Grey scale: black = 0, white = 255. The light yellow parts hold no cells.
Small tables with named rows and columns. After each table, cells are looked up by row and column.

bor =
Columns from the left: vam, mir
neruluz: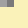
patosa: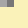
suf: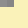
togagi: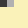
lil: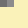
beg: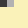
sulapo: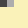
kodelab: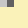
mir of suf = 134
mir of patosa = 119
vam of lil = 111
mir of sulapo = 173
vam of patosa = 166
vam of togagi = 57
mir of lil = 140
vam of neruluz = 161
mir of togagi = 177
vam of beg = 57
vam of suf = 142

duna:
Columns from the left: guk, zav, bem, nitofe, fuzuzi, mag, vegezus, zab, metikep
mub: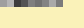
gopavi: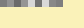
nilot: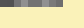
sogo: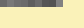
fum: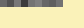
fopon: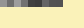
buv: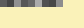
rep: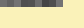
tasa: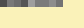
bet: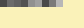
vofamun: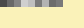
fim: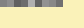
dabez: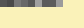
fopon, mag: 61
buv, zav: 70
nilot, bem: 117
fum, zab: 95
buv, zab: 71
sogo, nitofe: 107
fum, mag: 127
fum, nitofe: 59
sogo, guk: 106
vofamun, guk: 74
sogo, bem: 111

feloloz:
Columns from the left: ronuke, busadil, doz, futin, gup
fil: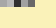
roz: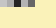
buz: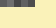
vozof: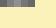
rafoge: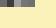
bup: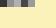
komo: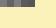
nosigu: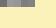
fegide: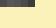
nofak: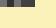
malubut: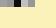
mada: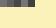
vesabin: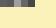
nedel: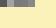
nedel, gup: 136
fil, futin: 161
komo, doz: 127
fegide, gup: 60
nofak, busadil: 50
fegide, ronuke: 76
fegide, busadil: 88
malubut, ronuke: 160
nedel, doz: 122

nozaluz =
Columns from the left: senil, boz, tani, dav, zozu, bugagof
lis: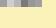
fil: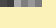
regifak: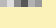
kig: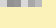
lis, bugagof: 160
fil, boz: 62
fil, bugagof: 124
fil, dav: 126
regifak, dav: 87
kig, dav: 218
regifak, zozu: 178
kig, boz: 146
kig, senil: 214

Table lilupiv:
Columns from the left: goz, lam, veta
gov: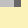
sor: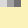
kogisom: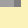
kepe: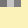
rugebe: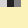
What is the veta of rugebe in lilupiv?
127
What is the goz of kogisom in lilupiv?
160
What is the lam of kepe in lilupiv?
197
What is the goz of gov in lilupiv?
192
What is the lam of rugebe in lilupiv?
35
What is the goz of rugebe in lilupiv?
213
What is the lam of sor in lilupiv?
161

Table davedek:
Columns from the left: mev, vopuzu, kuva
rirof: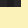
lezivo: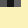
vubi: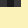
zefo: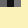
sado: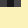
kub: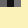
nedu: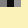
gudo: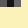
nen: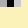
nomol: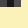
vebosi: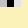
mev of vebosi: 193
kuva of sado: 72
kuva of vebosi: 228
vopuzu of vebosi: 2
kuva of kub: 116
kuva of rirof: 41
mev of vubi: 54
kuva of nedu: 148
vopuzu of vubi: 28
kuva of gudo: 103

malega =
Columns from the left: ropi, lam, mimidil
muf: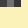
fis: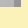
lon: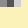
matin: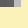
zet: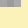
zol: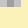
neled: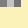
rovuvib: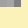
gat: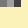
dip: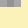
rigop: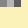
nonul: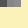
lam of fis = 183
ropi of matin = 93
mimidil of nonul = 141
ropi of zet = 166
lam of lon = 84
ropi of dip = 165
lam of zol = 159
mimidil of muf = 54
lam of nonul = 134
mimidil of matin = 187
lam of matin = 96
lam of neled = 195
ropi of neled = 126
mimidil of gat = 65
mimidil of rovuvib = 128

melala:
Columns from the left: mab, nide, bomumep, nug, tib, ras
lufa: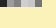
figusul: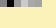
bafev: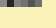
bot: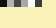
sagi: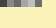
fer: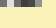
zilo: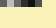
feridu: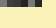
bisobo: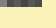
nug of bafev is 114
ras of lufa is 117
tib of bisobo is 87
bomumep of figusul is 153
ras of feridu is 40
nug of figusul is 202
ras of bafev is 112
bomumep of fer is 107
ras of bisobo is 75
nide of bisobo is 76
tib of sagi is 191
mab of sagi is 65
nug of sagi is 165
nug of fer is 63
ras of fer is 147
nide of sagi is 135
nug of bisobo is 70
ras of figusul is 163
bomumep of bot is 70

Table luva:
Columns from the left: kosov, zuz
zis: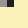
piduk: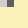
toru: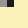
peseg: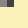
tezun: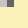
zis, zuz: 32
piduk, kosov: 206
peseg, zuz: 66
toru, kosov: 149
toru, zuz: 28
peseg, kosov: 134
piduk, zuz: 95
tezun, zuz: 101
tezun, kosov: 197
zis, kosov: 149

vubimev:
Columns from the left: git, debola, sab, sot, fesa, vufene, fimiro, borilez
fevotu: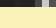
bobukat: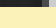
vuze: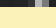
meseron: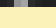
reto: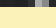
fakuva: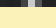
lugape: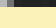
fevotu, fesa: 36
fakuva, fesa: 202
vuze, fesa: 52
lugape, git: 185
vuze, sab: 36
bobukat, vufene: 33
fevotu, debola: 33
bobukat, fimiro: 75
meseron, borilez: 34
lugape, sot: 34
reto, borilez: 39
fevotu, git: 34
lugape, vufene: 34

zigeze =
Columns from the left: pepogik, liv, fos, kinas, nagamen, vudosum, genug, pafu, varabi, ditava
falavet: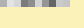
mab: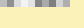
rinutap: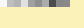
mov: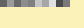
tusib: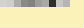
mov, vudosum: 198
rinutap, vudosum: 143
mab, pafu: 127
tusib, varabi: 198
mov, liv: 155
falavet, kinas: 123
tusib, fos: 172
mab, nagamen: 227
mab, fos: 221
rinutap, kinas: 225

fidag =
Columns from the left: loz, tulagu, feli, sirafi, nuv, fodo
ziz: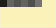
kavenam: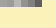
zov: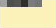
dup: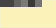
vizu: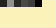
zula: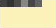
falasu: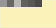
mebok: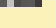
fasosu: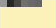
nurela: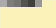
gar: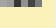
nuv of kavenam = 128
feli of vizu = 41
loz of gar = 163
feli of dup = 100
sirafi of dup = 122
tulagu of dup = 67
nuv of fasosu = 105
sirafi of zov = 47
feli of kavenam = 183
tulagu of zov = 78
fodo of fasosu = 101
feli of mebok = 76
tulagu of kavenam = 155
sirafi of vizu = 73
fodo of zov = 117
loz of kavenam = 161
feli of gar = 54
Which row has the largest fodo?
nurela

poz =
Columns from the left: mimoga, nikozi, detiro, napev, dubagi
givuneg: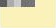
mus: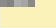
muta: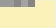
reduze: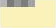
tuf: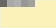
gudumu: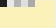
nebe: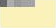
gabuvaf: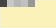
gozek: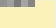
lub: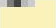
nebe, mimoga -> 105
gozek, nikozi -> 159
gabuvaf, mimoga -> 68
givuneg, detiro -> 203
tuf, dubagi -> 160
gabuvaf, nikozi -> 199
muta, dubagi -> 133
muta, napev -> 163
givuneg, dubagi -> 116

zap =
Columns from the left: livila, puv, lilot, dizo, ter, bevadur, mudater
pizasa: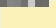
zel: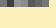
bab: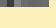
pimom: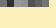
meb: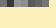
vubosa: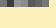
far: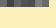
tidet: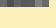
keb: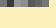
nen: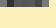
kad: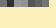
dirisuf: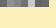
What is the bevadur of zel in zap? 102
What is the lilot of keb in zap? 152
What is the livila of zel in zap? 119
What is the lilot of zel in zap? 150
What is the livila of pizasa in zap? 107
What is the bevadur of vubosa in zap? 101
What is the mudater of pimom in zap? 116
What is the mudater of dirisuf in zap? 106
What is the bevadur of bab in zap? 104
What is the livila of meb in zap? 117
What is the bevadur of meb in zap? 100
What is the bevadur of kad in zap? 98
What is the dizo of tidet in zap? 88
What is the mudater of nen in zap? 120
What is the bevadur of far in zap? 125
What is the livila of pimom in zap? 116
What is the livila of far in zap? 106
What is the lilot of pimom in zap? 153
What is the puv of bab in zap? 60

